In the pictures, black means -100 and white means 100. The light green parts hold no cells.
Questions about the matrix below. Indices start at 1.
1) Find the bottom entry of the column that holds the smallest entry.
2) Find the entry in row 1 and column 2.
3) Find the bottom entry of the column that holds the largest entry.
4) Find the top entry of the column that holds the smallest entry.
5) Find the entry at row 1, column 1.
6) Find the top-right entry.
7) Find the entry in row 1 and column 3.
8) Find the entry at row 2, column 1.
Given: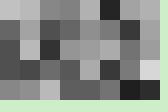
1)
-76
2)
45
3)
-65
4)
28
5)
51
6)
39
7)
6
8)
-20
